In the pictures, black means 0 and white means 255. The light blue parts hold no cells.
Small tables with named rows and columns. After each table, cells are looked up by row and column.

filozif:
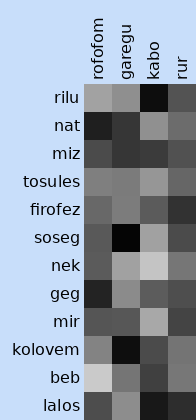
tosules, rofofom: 127
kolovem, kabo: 75
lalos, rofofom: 77
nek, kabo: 196
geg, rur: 78
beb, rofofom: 202
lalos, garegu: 141
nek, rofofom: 91
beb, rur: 119
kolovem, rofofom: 131
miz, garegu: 54

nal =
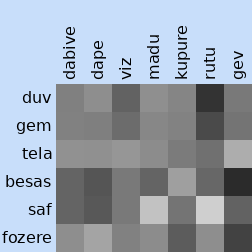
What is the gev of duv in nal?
121
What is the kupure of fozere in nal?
92
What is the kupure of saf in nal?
116
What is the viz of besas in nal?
121
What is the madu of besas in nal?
100
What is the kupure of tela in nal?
123
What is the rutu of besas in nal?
103
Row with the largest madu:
saf

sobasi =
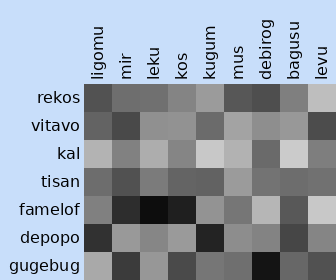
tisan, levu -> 113
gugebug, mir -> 59
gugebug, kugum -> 118
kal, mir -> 129
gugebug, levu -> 81
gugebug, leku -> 151
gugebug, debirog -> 20
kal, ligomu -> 179
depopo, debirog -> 131
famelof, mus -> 118
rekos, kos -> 132
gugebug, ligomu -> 169
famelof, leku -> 13
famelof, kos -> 31
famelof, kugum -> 147
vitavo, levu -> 76

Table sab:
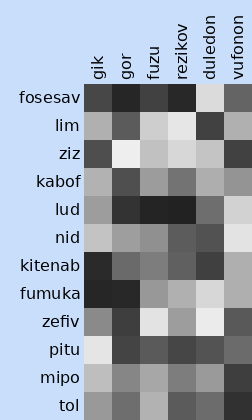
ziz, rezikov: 215
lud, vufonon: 210
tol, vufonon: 49
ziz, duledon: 196
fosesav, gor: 38
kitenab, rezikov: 96

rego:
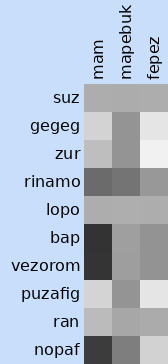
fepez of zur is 241
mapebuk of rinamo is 116
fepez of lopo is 173
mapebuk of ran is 167
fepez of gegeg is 229
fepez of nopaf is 210
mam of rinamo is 107
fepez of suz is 173
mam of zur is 190

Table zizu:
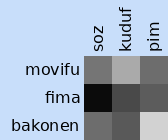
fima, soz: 11
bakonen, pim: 210
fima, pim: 92
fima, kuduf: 73
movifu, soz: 117
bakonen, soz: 109
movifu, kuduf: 170
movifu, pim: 109
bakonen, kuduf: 89

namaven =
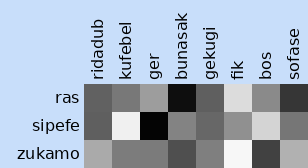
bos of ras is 138
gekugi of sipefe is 103
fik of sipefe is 144
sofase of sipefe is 118
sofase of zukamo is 177
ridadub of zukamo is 170
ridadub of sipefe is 95
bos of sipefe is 212
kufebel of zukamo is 124
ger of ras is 157
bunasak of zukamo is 79
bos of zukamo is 65
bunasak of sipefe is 131
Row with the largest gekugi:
zukamo

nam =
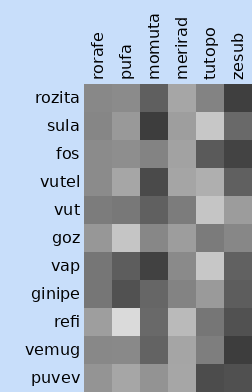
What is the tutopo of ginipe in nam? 154
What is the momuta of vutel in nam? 74
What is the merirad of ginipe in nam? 131
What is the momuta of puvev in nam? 147
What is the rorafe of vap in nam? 118
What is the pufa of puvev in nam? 166
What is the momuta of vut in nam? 96
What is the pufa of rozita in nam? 139
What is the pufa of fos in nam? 142
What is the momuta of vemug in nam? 99
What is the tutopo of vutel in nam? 175
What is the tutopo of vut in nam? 197

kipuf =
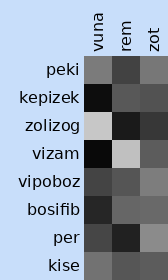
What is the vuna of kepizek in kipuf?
13
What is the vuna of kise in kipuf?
114
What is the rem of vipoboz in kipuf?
85
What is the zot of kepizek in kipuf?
82
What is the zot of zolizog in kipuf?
55
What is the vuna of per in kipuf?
70
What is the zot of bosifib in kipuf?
105
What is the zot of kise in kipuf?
92
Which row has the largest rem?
vizam

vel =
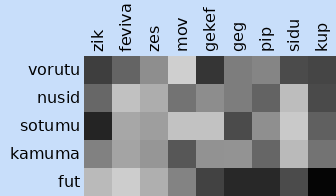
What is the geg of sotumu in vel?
75
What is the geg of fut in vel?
40
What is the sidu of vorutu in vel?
75
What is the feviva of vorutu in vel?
100
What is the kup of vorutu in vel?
69
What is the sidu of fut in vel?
75
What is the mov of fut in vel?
131
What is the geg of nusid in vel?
125
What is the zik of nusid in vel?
103
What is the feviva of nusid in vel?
193
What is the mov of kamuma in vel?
87

